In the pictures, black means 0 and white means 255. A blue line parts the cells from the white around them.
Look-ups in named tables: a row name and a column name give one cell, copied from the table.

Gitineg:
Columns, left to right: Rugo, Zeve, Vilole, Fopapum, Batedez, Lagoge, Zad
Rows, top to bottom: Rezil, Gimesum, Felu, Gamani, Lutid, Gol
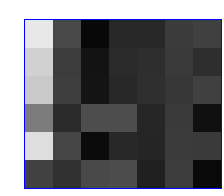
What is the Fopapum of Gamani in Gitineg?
77
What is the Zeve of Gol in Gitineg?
48
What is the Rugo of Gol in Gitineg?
65
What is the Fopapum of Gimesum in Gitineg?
42
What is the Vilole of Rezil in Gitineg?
8
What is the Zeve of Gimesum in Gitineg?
60
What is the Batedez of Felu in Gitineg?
47
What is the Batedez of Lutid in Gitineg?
37
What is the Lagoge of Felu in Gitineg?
55
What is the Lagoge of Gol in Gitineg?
60
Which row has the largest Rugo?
Rezil

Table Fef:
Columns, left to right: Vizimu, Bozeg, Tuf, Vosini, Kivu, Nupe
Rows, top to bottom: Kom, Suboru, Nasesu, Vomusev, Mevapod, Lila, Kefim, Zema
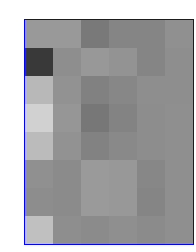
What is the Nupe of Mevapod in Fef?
143
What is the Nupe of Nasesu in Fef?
142
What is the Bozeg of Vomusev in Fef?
150
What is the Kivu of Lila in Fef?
135
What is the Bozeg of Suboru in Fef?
142
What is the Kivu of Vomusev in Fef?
141
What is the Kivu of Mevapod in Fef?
141
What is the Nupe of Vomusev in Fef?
143
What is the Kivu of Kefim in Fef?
133
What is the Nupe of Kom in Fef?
144
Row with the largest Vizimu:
Vomusev

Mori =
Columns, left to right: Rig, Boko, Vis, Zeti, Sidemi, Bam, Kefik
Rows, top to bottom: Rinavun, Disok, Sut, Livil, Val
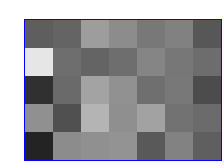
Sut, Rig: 48
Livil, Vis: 180
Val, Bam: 130
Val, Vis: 144
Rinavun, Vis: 157
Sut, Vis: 163
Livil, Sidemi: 162
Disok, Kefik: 109
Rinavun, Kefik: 87
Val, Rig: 35
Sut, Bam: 120
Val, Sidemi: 89
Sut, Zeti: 145
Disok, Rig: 230
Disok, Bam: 119
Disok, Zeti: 110
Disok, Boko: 110
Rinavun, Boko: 100
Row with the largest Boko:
Val

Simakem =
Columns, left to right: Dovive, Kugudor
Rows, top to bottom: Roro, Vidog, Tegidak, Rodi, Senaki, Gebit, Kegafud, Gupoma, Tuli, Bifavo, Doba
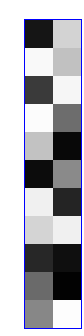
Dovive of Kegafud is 240
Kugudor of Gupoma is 240
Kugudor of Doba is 253
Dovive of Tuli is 39
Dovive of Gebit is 12
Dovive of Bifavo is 106
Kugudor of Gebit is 138
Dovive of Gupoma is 212
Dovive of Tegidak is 58

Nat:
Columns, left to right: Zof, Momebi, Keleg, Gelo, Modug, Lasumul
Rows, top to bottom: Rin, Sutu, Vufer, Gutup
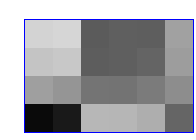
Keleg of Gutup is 183
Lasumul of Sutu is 157
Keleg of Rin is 91
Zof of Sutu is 196
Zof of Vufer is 159
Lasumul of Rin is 161
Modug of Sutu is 100
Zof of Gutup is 10
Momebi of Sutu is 200
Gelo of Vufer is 115
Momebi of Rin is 214
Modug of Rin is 94
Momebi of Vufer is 149

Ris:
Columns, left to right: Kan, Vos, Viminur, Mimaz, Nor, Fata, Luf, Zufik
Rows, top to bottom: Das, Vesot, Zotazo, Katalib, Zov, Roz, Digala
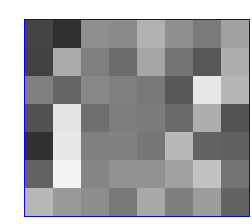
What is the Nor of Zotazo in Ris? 120
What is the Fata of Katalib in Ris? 106
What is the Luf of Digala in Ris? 156
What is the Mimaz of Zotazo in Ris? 127
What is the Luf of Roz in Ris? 194
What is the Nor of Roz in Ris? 146
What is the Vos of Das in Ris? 47
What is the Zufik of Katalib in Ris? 83
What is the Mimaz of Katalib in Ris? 126
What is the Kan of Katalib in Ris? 81
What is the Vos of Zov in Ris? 231
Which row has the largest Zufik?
Zotazo

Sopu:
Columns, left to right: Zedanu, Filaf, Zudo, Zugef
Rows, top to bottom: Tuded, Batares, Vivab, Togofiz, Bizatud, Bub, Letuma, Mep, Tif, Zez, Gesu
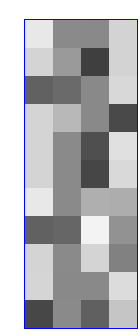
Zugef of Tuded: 211
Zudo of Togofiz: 137
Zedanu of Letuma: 232
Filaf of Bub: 138
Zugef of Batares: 211
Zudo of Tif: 212
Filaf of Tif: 138
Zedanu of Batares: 212
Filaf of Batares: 154
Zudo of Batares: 63
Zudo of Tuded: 137
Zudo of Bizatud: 79
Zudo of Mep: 243
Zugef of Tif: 129
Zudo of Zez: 137
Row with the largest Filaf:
Togofiz

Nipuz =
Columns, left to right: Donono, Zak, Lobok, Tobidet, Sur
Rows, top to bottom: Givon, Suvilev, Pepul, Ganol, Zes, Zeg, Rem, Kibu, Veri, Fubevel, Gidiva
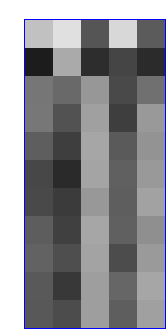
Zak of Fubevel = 56
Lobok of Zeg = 164
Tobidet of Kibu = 96
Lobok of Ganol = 160
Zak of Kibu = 64
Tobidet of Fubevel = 102
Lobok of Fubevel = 158
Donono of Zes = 94
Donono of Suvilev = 28

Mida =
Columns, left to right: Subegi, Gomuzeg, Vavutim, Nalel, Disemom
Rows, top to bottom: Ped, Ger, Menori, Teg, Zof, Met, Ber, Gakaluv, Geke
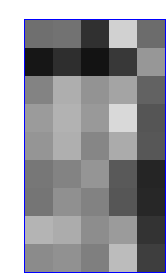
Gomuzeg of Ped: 114
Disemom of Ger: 151
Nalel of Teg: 217
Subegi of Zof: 149
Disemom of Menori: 98
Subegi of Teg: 155
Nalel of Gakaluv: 155
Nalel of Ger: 56
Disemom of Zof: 87
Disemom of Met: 37
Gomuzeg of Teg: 178
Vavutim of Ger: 19
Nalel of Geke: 188
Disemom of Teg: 85
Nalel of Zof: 171
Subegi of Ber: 117
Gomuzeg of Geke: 145
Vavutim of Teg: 153
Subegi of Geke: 139
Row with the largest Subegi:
Gakaluv

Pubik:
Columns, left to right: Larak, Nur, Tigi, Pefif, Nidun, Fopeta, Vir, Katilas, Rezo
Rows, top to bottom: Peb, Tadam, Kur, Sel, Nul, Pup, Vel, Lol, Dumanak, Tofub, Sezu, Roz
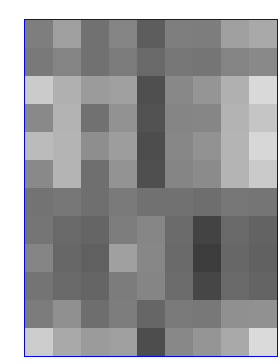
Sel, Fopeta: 133
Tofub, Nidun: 133
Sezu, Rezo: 145
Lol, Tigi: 101
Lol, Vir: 67
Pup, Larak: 137
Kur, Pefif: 159
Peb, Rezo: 169
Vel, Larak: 115
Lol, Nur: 105
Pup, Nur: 180
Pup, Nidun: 79
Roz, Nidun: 77

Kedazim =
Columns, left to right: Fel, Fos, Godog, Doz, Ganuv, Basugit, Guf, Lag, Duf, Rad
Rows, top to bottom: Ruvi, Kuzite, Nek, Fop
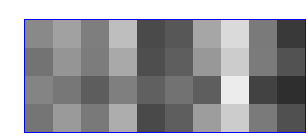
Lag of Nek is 236
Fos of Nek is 119
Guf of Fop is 157
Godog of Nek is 93
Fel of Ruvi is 137
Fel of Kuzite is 115
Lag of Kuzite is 204
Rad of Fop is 80
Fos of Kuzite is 149
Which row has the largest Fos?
Ruvi

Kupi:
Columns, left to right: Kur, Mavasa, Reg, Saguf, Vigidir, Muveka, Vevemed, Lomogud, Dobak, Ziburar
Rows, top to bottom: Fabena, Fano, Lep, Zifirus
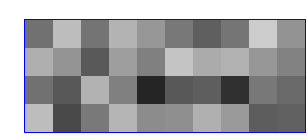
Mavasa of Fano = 148
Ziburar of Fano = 130
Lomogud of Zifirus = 154
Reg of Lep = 178
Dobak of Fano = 151
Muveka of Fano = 196
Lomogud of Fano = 177
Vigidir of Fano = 128
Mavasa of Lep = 88
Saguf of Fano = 158

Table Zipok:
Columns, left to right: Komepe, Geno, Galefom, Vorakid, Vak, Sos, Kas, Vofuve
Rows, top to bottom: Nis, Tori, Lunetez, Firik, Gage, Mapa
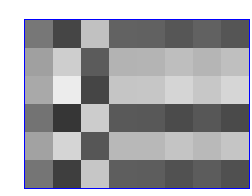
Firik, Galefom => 204
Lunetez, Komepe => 169
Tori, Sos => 190
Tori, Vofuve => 191
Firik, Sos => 75
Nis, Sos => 86
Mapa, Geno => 62
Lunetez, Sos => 213
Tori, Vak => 180
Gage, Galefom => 86
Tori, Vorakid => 179
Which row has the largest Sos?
Lunetez

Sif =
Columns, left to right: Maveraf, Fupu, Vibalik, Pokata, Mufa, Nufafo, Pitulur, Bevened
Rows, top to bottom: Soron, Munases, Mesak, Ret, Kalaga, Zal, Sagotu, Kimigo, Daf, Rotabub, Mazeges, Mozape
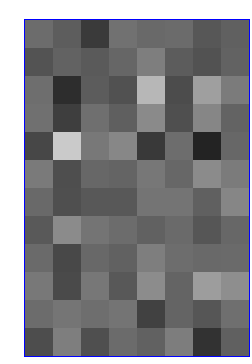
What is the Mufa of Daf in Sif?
126
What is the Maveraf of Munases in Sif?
83
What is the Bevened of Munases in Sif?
98
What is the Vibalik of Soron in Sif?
58
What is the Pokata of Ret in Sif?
95
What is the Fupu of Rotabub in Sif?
74
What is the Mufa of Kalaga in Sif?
57
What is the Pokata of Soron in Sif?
113
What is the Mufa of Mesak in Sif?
183
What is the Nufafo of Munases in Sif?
92
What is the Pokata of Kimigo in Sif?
108
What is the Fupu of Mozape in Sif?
126
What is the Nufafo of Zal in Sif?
103
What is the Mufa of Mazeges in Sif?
65
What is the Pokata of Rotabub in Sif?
88
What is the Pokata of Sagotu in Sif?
88
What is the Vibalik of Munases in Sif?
90

